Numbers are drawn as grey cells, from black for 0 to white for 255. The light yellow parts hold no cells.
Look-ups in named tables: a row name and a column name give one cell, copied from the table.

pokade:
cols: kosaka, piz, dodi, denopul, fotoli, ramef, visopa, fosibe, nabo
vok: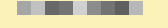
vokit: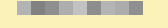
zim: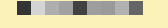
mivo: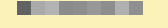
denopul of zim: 161
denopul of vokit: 174
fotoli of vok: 208
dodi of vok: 104
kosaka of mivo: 98
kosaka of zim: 52
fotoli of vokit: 194
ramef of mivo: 152
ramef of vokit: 141
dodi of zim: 174
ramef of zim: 158
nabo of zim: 101
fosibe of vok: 95
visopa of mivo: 141

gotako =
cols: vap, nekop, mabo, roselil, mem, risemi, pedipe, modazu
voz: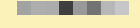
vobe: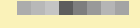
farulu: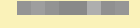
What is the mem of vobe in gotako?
126
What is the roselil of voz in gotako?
63
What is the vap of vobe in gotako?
172
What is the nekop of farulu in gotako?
158
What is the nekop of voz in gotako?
174
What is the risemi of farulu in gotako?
174
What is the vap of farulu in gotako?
148
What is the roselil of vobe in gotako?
93
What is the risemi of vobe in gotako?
153
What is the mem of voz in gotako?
153
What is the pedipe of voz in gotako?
183
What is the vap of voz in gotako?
162
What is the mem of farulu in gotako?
137
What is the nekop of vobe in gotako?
184
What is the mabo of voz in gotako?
172
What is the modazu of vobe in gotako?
164

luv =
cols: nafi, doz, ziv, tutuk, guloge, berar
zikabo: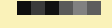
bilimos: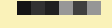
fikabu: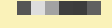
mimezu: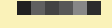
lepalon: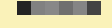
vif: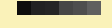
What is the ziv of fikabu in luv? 162
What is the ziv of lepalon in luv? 136
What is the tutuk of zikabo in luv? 89
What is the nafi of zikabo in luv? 14
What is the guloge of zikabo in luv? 129
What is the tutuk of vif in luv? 70
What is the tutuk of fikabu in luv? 62
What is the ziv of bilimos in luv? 32
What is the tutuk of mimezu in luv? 87
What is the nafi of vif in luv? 13

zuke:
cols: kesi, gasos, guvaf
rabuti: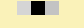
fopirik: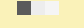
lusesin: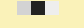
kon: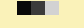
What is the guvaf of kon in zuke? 210
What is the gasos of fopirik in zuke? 237
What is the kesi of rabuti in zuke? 213
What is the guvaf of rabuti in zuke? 195
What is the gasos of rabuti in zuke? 0
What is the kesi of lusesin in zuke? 211
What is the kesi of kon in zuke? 9
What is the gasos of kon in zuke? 59
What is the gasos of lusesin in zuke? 34
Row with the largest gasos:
fopirik

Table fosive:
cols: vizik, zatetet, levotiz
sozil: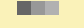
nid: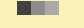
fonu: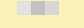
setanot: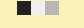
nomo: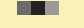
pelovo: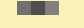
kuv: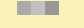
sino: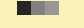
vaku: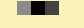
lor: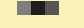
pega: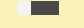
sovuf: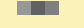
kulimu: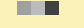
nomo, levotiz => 154
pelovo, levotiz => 128
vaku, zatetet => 5
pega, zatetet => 74
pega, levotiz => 74
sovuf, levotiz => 128
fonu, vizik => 226
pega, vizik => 243
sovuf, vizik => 151
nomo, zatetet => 34
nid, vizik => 65
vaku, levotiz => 67
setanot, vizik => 33
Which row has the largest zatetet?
setanot

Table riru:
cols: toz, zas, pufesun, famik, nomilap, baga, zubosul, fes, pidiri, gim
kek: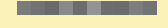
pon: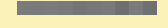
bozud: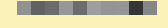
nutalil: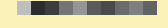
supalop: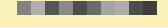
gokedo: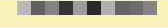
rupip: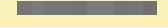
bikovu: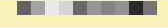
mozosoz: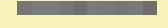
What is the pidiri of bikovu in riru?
41
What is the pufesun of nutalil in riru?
60
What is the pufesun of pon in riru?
123
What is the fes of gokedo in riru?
100
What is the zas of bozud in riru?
97
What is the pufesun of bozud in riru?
108
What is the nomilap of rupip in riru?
115
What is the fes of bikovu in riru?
145
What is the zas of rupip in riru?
122
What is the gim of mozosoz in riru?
110
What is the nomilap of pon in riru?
117
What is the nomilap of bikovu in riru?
104
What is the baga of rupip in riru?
122
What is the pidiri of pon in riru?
123

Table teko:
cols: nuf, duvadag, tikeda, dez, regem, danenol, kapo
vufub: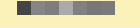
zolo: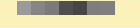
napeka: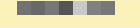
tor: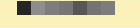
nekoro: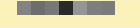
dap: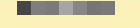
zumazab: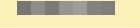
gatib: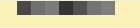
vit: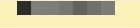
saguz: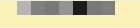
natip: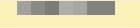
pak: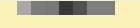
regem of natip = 167
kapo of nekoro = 123
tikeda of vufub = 126
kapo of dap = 121
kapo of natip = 129
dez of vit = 117
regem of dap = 134
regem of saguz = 27
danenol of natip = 130
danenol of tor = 116
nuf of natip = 161

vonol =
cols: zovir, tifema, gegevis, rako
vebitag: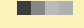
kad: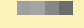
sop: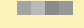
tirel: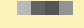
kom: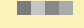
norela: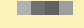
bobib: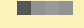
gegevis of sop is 139
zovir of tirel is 185
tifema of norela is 113
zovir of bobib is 86
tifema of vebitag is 135
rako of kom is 170
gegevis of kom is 136
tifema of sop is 185
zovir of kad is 160
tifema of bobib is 146
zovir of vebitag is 61
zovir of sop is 164
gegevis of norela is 97
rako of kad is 108

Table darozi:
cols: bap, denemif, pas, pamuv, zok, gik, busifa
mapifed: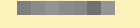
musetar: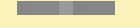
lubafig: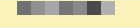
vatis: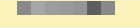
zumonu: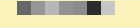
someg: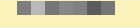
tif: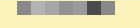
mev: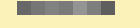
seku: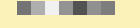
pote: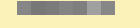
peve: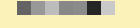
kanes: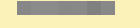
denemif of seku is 174
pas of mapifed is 148
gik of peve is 37
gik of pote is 160
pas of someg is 118
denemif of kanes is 139
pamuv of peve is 135
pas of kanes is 139

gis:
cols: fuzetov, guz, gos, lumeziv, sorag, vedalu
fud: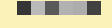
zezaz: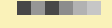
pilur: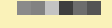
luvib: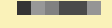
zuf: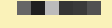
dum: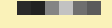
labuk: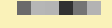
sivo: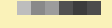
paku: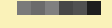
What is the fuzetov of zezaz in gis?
71
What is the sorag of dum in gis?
111
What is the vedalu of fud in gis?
65
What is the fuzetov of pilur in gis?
138
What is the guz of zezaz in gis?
150
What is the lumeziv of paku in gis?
71
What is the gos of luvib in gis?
129
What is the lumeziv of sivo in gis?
81
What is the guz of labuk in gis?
182

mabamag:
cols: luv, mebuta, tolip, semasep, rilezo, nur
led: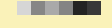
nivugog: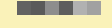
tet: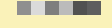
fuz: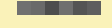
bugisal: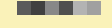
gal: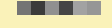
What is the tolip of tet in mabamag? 126
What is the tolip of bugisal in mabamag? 136
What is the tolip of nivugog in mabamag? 141
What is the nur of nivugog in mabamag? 161
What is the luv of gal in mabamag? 116
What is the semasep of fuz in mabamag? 111
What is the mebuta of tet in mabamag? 218
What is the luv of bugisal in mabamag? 91
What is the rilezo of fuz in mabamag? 84
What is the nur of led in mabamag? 56
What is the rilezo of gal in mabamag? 162
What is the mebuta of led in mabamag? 134
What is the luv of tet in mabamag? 143
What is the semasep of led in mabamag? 132

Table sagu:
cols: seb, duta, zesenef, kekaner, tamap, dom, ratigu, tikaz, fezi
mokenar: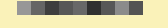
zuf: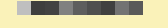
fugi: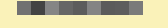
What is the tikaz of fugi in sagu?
93
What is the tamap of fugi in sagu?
92
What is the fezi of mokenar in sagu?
83
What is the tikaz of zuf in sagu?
115
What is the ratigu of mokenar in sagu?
87
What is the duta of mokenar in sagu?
101
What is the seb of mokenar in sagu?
151
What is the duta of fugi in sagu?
67
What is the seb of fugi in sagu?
113
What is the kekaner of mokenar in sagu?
87
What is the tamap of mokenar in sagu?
104
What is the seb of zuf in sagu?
191
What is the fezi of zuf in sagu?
89
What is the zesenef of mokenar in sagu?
62
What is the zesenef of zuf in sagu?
66
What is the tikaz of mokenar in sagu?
139
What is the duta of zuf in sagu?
62

